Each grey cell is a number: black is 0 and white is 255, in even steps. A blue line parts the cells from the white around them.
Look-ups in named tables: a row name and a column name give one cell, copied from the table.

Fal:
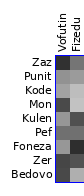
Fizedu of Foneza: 46
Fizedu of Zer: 82
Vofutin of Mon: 74
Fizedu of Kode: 189
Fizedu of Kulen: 80
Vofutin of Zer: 70
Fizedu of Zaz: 117
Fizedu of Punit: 155
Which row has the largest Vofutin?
Kode

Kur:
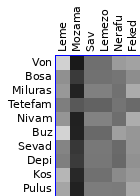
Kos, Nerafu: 139
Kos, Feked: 152
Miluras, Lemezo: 128
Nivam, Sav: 130
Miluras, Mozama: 34
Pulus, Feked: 168
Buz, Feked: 150
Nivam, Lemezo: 130
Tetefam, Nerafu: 116
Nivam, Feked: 173

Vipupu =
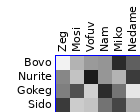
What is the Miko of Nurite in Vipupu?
179
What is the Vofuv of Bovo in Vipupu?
154
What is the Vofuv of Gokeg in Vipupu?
208
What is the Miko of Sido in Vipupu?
69
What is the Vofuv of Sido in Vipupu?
196
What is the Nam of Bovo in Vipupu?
149

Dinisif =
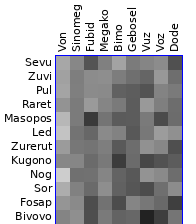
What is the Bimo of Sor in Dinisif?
97
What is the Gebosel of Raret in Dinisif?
92
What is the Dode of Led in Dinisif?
144
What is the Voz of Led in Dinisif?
156
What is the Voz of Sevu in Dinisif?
140
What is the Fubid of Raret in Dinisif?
154
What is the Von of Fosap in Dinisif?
149
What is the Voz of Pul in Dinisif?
131
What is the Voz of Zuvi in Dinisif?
152
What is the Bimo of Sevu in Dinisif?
163
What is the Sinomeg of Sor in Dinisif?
129
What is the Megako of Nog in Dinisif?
133
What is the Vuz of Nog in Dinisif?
147
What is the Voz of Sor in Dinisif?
111
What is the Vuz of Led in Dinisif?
120
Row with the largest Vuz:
Raret

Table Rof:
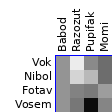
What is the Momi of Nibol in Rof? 109
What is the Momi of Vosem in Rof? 133
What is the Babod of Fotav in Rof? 148
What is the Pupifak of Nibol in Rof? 185
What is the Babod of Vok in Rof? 148
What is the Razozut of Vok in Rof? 236
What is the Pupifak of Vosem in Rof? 12
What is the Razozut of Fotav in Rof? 130
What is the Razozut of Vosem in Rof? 119
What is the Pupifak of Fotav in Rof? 122
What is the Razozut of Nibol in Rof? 212
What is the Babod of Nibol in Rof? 148
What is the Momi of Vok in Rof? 109
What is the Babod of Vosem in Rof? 148
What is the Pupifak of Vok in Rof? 138

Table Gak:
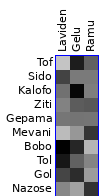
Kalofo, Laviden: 113
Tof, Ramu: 97
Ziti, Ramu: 88
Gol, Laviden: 69
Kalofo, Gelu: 7
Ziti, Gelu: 92
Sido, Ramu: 122
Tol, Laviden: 23
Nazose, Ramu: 50
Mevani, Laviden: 187
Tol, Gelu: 97
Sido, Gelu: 122
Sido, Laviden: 67
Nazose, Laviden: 135

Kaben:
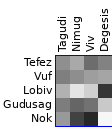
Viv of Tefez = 109
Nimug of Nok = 66
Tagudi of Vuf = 127
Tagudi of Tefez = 143
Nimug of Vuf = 142
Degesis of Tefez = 130
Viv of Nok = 39
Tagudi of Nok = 153
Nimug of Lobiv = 228
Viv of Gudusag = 114

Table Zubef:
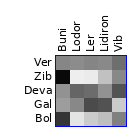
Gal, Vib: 203
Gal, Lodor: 136
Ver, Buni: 134
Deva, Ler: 108
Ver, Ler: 133
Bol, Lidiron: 190
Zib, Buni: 9
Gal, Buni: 157
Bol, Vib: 128
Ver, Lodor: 140
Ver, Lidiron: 137
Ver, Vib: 110
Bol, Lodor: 228
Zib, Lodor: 238
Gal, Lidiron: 82
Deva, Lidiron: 146

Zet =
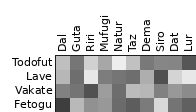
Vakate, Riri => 81
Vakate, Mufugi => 157
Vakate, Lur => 139
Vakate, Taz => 187
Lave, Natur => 117
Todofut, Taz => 193
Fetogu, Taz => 93
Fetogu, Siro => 217
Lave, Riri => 231
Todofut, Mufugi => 167
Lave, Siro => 80
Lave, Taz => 110
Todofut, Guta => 118
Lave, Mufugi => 125
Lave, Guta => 110
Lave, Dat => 212
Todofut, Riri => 209
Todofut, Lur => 86
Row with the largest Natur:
Todofut

